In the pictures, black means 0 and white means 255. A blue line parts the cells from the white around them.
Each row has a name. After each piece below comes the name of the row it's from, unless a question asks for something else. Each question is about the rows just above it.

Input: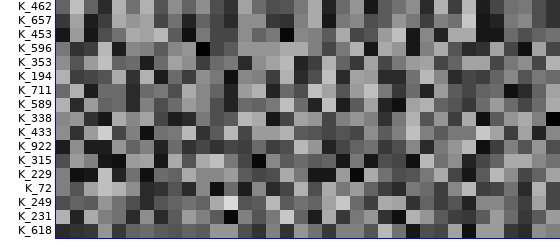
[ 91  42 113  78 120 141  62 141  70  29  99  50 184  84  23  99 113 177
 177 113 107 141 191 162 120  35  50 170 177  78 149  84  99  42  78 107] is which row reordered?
K_462
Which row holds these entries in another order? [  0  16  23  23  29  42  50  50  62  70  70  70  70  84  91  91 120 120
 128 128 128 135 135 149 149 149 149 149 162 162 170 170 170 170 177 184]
K_596
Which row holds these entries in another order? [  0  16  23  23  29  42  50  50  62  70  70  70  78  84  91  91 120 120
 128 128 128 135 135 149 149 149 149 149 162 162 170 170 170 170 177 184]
K_338
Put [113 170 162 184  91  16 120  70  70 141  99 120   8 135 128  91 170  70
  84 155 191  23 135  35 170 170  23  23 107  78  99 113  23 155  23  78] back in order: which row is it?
K_453
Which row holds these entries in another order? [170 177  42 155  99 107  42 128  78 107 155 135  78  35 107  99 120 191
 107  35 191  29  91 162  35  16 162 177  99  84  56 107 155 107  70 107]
K_589
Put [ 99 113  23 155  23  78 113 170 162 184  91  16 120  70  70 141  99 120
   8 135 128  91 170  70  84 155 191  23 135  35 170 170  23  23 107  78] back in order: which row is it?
K_453
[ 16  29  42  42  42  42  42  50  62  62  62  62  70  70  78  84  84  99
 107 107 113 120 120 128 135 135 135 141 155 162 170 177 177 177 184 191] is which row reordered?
K_194

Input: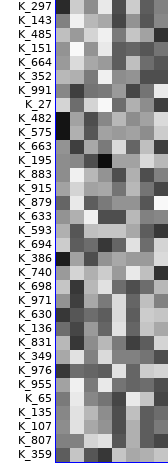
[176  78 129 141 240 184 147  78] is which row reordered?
K_883
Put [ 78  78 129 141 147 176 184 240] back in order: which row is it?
K_883
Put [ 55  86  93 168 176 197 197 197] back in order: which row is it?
K_359
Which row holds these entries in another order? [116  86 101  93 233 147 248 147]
K_151
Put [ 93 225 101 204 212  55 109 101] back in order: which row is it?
K_976
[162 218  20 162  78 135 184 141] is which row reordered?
K_482

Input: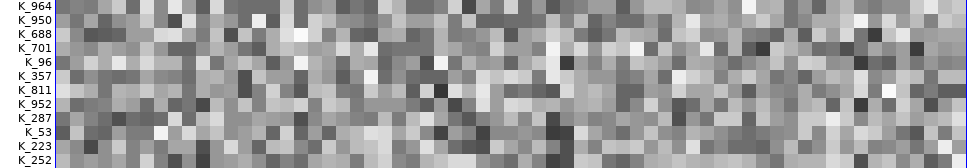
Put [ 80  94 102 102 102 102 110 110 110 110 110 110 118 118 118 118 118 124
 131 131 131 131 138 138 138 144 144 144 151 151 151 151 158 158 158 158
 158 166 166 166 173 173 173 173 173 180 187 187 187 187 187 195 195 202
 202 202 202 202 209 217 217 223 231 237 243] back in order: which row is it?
K_357
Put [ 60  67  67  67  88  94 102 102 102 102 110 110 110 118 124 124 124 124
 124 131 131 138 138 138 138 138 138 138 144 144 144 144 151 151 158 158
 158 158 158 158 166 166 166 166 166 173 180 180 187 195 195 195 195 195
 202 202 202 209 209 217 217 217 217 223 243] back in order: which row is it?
K_53
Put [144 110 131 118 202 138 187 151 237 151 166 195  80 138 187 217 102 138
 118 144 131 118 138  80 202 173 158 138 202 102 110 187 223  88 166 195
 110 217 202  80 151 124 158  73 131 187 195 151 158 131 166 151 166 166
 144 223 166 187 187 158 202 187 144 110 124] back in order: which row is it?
K_287
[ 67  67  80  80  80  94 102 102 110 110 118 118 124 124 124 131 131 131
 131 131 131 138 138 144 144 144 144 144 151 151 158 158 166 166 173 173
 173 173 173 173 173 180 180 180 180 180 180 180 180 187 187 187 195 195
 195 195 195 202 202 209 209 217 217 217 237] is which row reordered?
K_252
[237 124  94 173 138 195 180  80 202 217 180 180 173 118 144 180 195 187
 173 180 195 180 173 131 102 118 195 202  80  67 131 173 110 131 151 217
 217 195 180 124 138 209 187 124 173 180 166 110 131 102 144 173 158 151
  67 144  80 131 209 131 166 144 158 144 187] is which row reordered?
K_252
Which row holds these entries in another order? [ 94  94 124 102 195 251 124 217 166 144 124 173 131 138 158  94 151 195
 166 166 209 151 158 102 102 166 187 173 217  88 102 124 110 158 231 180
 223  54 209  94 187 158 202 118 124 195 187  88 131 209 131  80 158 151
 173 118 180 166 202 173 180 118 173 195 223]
K_811
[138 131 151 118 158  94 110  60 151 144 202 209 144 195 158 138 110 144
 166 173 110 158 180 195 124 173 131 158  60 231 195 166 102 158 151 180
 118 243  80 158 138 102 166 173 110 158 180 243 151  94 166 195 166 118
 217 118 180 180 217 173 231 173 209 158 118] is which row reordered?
K_96

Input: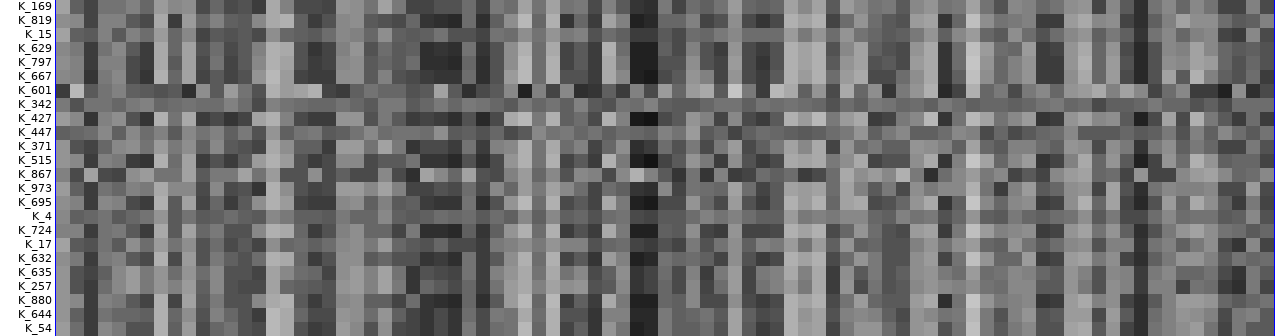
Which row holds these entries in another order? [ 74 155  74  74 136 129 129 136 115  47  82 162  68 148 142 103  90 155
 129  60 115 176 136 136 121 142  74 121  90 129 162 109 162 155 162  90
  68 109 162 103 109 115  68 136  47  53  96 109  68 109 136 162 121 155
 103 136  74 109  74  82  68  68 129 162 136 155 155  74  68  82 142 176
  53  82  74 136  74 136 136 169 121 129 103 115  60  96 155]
K_973
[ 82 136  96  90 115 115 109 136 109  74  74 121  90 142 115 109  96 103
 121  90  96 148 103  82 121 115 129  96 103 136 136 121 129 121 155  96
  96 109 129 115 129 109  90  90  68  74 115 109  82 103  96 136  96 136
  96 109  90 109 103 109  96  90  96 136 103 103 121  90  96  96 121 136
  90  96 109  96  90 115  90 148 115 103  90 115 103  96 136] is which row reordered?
K_4
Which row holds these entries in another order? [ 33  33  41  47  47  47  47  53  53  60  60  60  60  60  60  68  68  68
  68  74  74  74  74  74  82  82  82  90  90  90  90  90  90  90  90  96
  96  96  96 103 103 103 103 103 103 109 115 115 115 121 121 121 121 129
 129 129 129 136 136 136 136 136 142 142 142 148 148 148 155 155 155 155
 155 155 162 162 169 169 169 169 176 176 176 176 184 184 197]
K_880

